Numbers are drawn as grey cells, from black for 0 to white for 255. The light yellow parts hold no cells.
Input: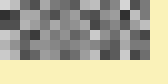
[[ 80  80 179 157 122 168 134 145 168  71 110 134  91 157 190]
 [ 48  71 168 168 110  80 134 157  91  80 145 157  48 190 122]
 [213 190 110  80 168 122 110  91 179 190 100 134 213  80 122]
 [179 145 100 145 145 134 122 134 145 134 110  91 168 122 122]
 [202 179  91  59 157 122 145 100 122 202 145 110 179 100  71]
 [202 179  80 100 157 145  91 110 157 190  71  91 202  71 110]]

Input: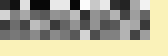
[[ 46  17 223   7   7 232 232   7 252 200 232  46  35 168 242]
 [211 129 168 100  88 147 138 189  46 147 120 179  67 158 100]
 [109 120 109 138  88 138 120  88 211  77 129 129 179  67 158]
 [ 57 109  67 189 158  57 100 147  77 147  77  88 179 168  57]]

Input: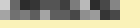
[[164 113 124  94 164  94  94  72 143 155  53  72]
 [207 104  44  53  84  84  63 124 185  44  72 133]]

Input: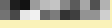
[[115  72 231 241 103 124  51  63 147 147 207]
 [103  30  18 156 187 196 136  91 167  81 178]]

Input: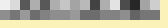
[[142 118 153 109 130 142 142 153 109 109 130 130 142 100 118 118]
 [239 218  88 174  88 174 197 164 185  67 174 227  76  39 164 206]]

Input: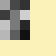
[[ 60 122 207]
 [163  72  50]
 [195 122  39]
 [183  93  17]]
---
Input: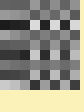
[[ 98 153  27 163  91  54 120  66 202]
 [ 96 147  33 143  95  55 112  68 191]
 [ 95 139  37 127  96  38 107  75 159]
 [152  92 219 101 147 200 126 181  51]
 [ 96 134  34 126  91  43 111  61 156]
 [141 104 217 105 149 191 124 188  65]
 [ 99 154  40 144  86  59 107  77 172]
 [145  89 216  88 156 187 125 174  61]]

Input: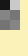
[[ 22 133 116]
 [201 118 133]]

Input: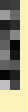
[[ 56 156  26  76  96 134  98   6 191]
 [ 61 104  44 134   5  21  87  30  67]]

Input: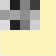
[[210 155 220]
 [ 31 164  34]
 [130 143 121]
 [ 61 180 207]]

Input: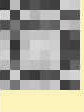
[[ 52 211  80 174 197 210 186  70 175]
 [187  65 117  98  51  70 111 205 118]
 [ 67 204  77 190 185 202 194  69 190]
 [ 82 180  84 196 214 211 190  58 194]
 [ 70 199 105 193 210 197 183  85 180]
 [ 65 199  96 202 205 209 200  80 200]
 [208  84 195  69  69  78  62 203  63]
 [202  85 181  90  63  77 101 211  88]]

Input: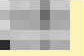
[[216 181 210 188  42]
 [195 165 171 194 173]
 [202 163 170 200 172]
 [191 168 167 198 178]
 [144 107 135 188 142]
 [199 165 169 194 171]
 [201 164 172 198 170]]

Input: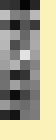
[[ 55 190  85 187 183 165 159 110 113  63 153  40]
 [ 47 128  21 163  76 125 178  33 160  13 116  19]
 [  5 117  83 103 116 226 105  52 118  67 108 117]
 [ 37 184  57 167 170 160 131 150 127 113 125 123]]

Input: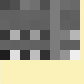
[[ 70  97 100  54  99  29]
 [ 79  97  96 176  97 223]
 [119 100  98  65  99  49]
 [112  99  95 155  98 190]
 [ 80  97  96  66  96  48]
 [124 124 124 124 124 124]
 [108  93  96 126  94 148]
 [105  96  94 182  95 239]]
